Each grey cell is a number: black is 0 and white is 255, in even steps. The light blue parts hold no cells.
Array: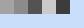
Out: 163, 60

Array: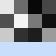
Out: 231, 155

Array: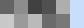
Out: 100, 120

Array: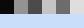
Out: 9, 222

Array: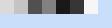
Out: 218, 246

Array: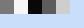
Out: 120, 206

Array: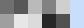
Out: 111, 81
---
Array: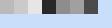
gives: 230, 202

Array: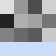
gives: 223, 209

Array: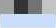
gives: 195, 159

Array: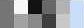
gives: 246, 200

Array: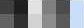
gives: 225, 210

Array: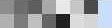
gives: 233, 220

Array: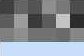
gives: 195, 156

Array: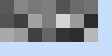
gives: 211, 183
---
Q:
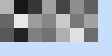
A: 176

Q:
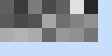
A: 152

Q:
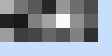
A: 82

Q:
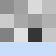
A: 224

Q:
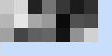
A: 19

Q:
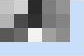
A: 243

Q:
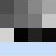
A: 3
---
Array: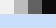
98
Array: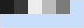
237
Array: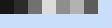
113
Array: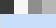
141
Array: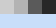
90
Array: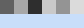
46
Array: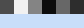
132
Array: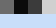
59
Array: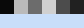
108
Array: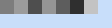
78
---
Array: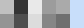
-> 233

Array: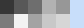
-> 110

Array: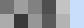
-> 129

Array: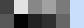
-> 135

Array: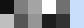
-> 164

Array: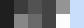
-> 82

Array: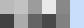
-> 156

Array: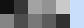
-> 163
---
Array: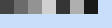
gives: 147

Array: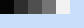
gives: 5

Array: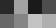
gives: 77

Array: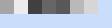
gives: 64

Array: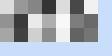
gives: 208

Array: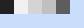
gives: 33

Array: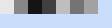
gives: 20
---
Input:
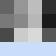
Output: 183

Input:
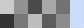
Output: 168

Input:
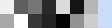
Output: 20

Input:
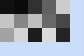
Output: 104

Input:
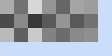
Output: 89

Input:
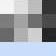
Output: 110

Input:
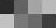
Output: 164
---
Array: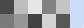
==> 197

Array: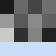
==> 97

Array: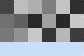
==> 201

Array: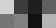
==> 96

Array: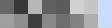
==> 197

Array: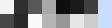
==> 63

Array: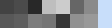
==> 138

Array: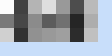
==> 173
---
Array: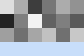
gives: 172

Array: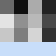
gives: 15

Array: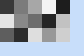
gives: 123

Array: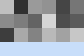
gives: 48

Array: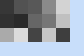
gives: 82

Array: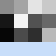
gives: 164
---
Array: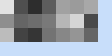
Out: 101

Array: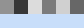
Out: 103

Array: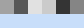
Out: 133

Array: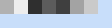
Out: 202

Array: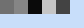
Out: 67

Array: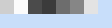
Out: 227

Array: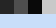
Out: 201

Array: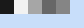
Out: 133

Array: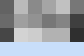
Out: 47
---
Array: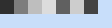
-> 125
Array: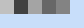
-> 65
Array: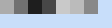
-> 113
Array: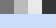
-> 186
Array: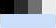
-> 43
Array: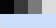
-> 56
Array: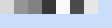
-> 149
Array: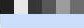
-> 231
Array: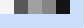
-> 88
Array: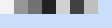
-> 150
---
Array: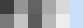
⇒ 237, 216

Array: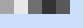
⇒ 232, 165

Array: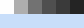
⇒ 254, 174

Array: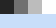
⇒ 254, 188

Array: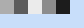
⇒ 235, 173

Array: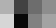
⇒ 214, 177

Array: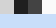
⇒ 250, 211

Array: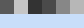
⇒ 197, 183

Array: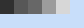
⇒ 215, 156

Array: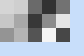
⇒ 244, 229
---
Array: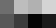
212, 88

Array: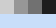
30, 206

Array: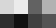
178, 46

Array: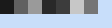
117, 26

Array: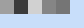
117, 159

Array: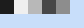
141, 28
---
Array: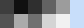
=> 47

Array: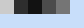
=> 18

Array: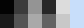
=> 148

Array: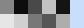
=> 73

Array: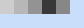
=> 147

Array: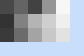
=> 66

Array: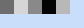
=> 137
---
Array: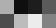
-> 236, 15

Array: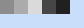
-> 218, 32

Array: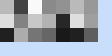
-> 249, 25

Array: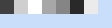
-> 255, 41

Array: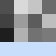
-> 217, 30

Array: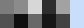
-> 215, 15

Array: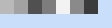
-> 242, 59

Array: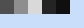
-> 217, 15

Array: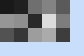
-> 220, 25

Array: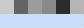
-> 202, 43
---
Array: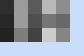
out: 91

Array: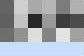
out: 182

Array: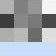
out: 128

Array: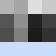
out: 166

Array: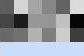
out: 134

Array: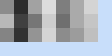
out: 126

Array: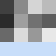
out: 138

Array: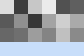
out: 235

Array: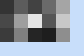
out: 66

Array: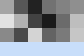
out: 114
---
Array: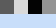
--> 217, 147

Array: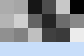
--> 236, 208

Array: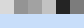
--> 217, 194

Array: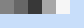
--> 246, 167

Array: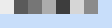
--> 236, 214

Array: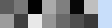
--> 232, 191

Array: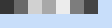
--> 236, 209

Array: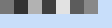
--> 226, 178
